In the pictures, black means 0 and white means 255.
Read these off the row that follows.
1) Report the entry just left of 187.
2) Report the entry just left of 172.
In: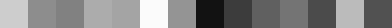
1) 75
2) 129

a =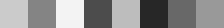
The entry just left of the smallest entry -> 189
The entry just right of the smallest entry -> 104

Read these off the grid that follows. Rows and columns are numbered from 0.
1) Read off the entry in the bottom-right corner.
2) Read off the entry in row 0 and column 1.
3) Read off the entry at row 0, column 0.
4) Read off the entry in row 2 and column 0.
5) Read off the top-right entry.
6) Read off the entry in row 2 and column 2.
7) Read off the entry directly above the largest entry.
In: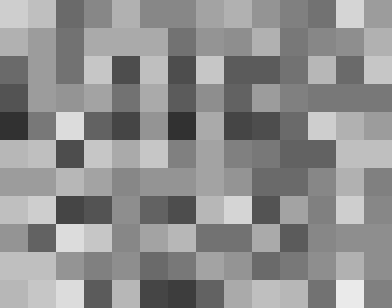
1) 128
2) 191
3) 206
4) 106
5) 156
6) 114
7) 177
